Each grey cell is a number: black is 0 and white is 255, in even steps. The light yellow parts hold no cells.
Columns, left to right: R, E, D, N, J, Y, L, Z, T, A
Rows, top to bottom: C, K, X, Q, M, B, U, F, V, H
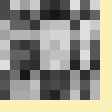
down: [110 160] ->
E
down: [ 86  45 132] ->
A
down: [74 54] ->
N
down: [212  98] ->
A
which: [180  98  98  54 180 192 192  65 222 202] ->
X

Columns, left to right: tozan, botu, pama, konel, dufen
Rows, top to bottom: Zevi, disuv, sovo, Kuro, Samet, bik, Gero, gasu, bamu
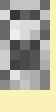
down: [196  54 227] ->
botu
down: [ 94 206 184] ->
dufen

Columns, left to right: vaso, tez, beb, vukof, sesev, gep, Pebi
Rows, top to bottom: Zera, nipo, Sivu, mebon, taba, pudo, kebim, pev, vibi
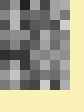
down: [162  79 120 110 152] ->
gep
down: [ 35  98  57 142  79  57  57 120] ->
beb

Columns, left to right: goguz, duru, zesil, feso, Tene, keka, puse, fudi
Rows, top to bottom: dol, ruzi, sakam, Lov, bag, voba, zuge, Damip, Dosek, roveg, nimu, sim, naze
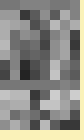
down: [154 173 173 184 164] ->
goguz
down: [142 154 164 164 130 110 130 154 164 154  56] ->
puse
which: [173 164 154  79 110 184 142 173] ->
sakam

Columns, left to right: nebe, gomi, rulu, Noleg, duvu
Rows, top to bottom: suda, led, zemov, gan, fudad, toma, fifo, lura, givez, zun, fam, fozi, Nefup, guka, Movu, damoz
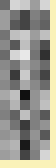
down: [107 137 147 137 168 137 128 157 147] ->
nebe
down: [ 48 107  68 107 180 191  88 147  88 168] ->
duvu
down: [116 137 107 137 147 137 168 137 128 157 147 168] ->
nebe
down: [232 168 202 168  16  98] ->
rulu
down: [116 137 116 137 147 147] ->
Noleg

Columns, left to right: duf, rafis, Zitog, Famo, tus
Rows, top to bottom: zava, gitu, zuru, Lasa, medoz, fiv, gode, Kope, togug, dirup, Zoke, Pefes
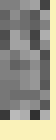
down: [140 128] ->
duf
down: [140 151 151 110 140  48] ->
Famo
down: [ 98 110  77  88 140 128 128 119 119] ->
duf
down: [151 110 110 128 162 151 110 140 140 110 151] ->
Zitog
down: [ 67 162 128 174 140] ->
tus
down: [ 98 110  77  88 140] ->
duf

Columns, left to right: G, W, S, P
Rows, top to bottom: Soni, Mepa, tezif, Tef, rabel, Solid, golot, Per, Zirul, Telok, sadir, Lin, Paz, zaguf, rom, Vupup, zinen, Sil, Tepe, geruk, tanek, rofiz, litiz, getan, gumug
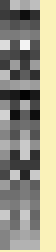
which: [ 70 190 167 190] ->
Soni
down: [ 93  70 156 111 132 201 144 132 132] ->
G
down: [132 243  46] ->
S
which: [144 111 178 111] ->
litiz

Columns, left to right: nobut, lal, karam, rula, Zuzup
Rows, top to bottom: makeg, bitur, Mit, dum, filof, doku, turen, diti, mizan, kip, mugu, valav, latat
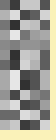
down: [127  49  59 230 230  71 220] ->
lal
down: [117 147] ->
karam
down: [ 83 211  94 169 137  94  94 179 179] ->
Zuzup

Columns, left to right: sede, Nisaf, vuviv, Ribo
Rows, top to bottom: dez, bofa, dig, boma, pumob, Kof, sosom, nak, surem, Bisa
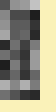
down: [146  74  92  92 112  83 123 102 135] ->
Nisaf
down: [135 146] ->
sede
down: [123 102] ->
Nisaf

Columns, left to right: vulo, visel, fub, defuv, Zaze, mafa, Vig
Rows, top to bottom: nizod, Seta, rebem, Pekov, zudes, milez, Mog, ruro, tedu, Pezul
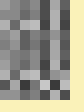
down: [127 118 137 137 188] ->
defuv
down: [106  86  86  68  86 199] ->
Zaze

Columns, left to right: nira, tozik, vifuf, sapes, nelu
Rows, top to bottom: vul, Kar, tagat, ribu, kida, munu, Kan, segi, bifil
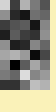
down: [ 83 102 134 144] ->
nelu
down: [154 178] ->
nelu
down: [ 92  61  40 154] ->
vifuf

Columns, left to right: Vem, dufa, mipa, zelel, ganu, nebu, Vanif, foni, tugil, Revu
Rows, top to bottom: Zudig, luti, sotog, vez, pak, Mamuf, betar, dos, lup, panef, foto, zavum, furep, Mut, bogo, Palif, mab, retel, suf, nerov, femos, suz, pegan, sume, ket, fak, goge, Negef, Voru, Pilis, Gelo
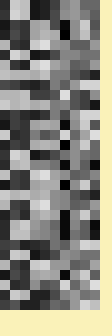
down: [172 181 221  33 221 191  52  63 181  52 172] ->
ganu
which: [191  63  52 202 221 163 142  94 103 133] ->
retel
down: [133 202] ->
zelel

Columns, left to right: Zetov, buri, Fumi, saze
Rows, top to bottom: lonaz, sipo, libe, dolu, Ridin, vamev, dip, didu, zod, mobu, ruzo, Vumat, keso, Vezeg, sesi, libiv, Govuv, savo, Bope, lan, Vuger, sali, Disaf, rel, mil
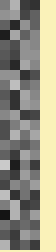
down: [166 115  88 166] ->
Fumi
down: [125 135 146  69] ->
saze
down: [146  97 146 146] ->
Fumi
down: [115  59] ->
Fumi
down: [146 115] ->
Zetov
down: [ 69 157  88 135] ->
saze

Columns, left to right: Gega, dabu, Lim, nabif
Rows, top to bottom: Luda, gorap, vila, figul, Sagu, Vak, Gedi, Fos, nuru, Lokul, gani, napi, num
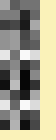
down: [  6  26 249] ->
Lim
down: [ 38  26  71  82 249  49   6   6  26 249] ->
Lim

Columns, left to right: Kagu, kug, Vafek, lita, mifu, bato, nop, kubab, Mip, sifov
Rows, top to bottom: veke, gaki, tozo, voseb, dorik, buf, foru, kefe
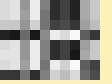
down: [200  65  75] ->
sifov
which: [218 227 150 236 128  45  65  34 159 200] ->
dorik
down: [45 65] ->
bato
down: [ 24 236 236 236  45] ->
lita
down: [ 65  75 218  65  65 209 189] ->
nop
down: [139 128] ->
mifu

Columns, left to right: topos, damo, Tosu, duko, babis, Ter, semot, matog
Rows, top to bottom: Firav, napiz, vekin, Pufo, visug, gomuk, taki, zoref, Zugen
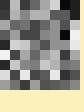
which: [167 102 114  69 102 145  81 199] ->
vekin
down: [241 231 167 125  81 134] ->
matog
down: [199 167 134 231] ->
Tosu
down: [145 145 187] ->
Ter
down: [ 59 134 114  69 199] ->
Tosu

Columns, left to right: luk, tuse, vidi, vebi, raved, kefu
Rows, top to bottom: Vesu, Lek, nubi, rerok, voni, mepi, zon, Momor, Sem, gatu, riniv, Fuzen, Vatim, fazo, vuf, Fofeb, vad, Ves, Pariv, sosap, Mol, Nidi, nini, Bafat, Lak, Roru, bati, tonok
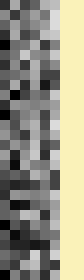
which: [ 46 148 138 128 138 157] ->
riniv
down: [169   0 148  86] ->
tuse
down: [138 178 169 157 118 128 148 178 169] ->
vebi
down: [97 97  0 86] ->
luk
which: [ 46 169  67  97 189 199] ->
rerok

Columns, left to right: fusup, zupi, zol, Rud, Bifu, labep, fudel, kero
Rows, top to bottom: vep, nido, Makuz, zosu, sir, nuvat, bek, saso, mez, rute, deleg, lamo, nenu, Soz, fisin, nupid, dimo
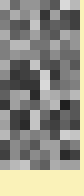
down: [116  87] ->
zol
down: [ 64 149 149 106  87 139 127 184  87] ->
kero

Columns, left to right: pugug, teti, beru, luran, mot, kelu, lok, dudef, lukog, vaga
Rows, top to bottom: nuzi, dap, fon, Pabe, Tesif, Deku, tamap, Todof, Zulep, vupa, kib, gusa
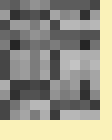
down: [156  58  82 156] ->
beru
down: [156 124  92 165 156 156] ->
beru
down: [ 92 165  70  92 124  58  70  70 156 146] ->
kelu
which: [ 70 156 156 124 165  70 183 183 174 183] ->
fon

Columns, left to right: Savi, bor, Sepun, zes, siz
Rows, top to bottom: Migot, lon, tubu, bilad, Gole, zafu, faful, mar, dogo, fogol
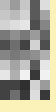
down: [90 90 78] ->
zes
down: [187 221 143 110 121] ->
bor
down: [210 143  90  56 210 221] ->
zes
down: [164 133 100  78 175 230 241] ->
siz

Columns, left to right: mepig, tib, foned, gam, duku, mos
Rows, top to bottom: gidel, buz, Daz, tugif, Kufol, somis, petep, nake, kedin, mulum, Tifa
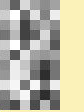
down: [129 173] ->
duku
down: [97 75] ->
gam
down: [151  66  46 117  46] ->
duku
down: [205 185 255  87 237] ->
tib
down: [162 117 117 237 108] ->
mos
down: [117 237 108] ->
mos

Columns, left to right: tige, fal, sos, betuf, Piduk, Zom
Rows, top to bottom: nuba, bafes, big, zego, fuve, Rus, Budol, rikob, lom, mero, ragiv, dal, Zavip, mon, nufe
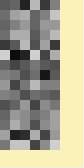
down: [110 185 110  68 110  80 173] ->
betuf
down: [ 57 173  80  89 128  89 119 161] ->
Zom
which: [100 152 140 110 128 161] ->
dal
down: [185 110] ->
betuf

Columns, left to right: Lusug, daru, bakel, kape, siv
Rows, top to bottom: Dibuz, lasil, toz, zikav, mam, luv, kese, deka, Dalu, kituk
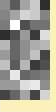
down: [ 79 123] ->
siv
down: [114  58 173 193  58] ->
kape

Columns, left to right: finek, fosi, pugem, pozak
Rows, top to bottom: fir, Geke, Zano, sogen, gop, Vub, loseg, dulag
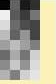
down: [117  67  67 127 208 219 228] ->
pozak
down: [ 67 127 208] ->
pozak
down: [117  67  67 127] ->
pozak
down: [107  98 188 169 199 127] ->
fosi
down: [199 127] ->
fosi

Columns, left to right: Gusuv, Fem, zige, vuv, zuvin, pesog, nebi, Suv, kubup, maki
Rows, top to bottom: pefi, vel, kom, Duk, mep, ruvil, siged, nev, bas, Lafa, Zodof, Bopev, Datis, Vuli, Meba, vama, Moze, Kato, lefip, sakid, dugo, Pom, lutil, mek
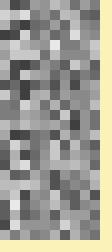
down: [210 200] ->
Fem
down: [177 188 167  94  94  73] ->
Gusuv
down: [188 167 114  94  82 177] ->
Gusuv
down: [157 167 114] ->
vuv
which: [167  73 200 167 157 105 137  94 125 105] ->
nev

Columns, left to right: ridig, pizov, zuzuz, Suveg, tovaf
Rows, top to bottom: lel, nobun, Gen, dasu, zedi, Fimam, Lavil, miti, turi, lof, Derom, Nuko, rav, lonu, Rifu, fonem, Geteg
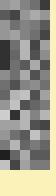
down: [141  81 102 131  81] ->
Suveg
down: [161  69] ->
pizov
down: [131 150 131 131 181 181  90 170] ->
zuzuz
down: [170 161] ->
zuzuz
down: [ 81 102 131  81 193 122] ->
Suveg
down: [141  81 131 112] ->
tovaf
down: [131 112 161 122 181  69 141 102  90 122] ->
tovaf

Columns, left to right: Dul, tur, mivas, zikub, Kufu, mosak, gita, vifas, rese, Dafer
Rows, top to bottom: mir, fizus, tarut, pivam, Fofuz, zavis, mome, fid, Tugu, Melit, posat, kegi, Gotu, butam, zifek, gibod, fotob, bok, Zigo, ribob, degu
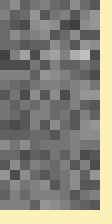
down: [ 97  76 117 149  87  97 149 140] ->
Dafer
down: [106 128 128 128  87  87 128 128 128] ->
vifas
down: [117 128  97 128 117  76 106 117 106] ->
gita
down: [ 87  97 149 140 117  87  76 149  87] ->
Dafer
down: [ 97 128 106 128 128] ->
zikub

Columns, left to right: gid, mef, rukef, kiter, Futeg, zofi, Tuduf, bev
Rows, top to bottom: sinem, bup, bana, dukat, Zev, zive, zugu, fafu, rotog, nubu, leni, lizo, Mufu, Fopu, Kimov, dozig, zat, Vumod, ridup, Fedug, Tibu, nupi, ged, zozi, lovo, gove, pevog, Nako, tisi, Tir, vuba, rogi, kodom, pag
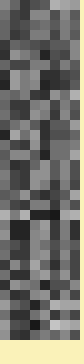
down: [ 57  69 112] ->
mef
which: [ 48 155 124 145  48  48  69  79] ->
fafu
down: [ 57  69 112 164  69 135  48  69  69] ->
mef
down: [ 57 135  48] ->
mef
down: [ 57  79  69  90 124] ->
rukef
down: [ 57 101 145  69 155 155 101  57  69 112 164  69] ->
mef

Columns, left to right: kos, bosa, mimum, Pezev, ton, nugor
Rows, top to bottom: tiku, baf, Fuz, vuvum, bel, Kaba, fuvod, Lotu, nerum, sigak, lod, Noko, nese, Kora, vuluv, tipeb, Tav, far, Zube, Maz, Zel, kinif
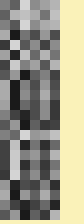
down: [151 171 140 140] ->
ton
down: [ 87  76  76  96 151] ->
Pezev
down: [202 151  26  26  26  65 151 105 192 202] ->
bosa
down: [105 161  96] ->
Pezev
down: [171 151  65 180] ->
ton

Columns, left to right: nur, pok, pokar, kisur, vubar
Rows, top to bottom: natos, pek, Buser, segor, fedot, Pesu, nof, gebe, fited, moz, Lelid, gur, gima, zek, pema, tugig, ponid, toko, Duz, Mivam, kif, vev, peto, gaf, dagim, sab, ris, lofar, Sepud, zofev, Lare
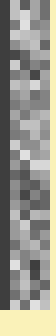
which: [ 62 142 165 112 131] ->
moz
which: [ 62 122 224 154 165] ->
tugig

